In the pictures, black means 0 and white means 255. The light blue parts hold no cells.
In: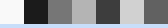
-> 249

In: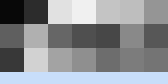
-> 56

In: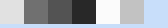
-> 225

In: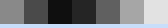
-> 137

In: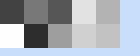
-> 254

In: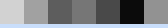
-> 210
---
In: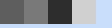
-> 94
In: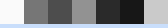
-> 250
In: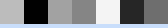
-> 188
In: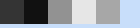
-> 52
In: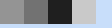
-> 148
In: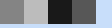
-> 132
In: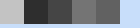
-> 195
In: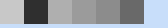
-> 200
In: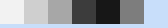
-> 242
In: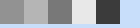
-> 146
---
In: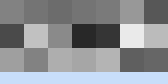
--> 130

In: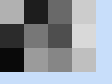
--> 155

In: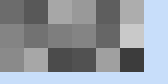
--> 167

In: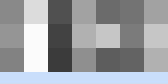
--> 251

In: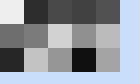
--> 195

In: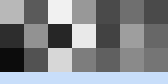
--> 82

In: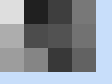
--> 133

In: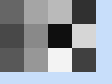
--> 151
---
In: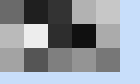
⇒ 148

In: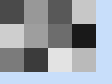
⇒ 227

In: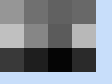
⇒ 5

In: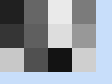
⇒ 19

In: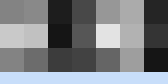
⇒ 158

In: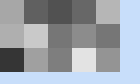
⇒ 227

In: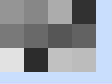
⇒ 193

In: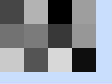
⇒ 215

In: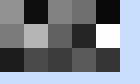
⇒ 89

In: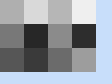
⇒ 107
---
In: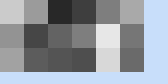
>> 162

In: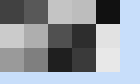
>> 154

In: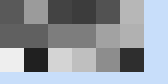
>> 238

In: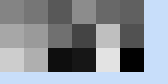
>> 205

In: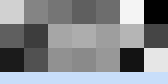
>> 27

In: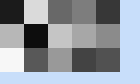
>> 247
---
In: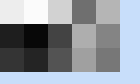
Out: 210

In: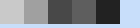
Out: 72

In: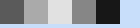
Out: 225

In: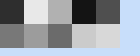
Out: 177

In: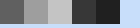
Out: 196

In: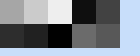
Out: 238

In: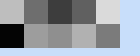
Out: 61
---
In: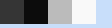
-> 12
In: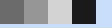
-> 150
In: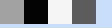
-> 3
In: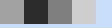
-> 44
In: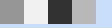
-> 241
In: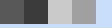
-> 59
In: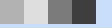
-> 221
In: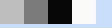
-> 123
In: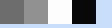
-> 145
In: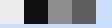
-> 17
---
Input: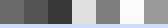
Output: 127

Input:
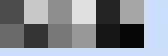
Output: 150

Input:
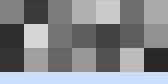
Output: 81

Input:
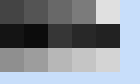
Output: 183

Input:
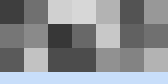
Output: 145

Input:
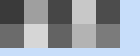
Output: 99
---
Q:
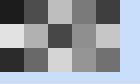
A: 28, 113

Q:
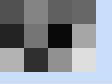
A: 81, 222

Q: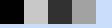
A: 0, 162

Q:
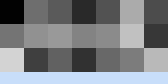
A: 2, 185

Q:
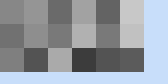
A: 135, 91

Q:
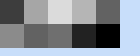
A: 61, 0

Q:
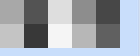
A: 168, 97

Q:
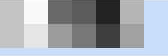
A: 195, 161
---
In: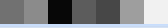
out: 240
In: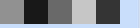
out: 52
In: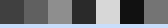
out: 116
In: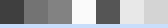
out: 212
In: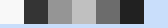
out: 33
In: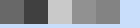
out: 131
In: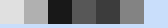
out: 131
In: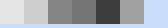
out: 161
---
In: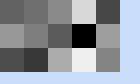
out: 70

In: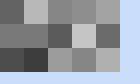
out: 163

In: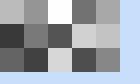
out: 168

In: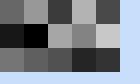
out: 73

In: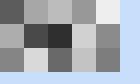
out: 238

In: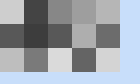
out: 182

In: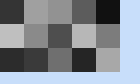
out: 17
